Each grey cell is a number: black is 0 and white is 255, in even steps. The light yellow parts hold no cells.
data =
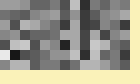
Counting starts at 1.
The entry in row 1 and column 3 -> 146
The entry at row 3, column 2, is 80
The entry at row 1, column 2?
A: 157
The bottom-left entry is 134
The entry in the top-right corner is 122
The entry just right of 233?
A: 23
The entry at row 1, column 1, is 157
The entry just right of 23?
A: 80
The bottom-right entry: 92
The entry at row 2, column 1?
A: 113
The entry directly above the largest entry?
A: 80
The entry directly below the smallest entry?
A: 180
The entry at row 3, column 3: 180
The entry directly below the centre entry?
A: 35
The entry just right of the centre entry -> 168
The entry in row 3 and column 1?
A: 157

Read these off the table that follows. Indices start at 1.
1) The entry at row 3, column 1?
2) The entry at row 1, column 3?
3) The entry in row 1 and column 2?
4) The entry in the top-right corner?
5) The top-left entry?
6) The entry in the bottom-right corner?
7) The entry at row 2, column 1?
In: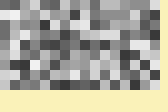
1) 110
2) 164
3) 98
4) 220
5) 110
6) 220
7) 231

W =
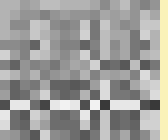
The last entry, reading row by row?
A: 189
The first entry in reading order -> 179
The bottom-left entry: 158
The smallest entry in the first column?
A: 79
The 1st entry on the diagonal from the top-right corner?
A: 148
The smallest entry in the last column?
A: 57
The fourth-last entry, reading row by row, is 167
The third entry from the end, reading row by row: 109
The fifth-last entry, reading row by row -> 130
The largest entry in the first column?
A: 231
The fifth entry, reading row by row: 189
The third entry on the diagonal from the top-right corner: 148
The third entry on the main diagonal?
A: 139
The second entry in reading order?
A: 179

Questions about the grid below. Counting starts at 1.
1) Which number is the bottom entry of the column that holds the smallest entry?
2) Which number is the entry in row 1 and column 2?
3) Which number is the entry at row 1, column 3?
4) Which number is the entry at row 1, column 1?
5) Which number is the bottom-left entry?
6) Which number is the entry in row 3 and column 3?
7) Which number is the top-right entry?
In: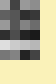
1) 67
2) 67
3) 153
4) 165
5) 119
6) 131
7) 141

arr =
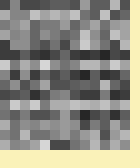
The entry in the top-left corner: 72
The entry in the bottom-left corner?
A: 173
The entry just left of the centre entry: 72
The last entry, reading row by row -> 142
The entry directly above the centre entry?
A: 114
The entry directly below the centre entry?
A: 81
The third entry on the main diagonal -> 163
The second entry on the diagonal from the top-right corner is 81
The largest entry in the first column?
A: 202
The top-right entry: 81
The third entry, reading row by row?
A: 72
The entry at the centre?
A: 93
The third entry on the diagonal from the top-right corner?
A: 114
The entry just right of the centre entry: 60
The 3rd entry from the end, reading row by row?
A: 123
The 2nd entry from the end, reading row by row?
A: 173
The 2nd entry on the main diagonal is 133
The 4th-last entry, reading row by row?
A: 182
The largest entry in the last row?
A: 214

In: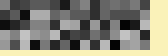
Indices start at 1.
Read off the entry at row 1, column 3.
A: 68
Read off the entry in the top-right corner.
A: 68
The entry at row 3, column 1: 13
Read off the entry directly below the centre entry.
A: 68
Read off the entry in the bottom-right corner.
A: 121
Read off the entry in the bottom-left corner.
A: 152
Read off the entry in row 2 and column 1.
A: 57
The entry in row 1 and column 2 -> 57
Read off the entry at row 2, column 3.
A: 13
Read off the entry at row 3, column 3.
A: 68
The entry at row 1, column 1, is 130
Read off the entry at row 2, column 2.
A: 90

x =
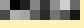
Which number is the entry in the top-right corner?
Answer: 104
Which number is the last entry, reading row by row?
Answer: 22
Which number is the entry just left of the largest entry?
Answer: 143
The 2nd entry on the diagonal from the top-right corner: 83
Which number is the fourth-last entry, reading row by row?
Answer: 42

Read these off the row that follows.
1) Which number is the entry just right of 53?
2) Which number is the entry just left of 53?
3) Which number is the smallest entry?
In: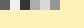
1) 172
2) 240
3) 53

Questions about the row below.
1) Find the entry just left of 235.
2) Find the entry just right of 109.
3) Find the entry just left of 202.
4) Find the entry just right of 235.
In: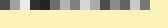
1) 161
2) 180
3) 99
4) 48

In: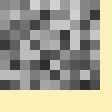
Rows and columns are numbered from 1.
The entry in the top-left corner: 133
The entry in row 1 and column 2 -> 145
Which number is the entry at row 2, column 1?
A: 157
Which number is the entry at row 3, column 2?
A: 94
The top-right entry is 123
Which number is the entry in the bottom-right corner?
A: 75
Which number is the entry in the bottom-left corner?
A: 66
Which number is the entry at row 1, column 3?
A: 113
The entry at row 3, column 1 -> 145

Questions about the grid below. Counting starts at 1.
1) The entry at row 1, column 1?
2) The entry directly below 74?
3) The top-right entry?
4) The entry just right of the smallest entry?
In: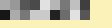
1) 171
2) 202
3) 63
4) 171

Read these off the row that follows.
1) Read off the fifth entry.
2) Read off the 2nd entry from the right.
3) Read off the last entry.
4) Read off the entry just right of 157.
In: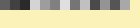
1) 157
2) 85
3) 168
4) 128

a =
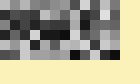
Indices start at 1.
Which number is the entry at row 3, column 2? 35
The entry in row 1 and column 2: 140
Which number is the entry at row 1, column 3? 181
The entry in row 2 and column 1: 46
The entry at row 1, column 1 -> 190
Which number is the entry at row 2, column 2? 78
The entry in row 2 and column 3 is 68
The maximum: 223
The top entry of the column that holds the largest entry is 190
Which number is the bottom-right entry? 14
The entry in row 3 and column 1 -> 131
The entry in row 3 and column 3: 68
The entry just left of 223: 68
